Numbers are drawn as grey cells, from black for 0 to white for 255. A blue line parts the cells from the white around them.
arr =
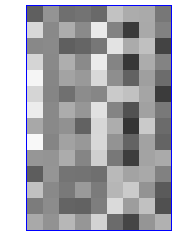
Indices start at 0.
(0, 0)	95
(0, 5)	194
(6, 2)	172
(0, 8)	119
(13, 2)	183
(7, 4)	215
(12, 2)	100
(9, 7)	163
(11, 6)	203
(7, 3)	98
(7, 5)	173
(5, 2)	112
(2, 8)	67
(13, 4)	211
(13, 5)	107
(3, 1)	137
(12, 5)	218
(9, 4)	207
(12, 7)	193
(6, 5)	132
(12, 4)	126
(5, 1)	133
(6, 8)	121
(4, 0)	245
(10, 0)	93
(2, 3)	101
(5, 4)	134
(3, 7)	172
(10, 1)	149
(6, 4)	225
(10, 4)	111
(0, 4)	105
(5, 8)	59
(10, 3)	115

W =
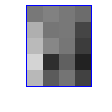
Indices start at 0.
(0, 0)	120
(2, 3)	60
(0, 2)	120
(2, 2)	118
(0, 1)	129
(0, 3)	108
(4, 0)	184

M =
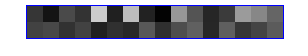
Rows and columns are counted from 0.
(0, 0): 54
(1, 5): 48
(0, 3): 51
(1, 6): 40
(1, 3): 66
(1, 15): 91
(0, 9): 151
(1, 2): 50
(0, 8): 3

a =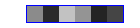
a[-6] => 139
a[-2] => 36
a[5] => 69

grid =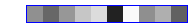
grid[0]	144
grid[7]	143
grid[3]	198
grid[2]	151

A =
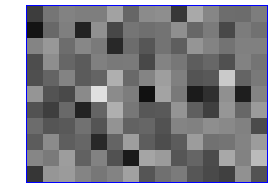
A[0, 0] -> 61
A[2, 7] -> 86
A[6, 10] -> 95
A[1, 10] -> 103
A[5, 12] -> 144
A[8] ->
[92, 139, 94, 102, 40, 100, 158, 93, 77, 92, 156, 113, 116, 131, 156]
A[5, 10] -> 27
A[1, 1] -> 104
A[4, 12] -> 202
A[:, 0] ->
[61, 20, 132, 77, 79, 149, 82, 108, 92, 134, 54]
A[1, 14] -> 113
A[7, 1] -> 85
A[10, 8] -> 112
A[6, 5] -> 175
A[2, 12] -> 115
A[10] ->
[54, 150, 155, 132, 119, 131, 161, 85, 112, 123, 86, 73, 64, 145, 83]
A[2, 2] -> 109
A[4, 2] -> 131
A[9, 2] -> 157
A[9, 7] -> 165
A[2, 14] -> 128
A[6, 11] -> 63
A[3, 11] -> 103
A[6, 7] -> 87
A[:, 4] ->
[126, 144, 122, 128, 100, 224, 100, 84, 40, 130, 119]
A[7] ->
[108, 85, 89, 113, 84, 147, 98, 102, 82, 132, 129, 142, 137, 129, 75]
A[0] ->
[61, 117, 130, 126, 126, 162, 102, 139, 142, 56, 169, 134, 109, 108, 125]
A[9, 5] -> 81
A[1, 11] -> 123
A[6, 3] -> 34
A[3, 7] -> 72
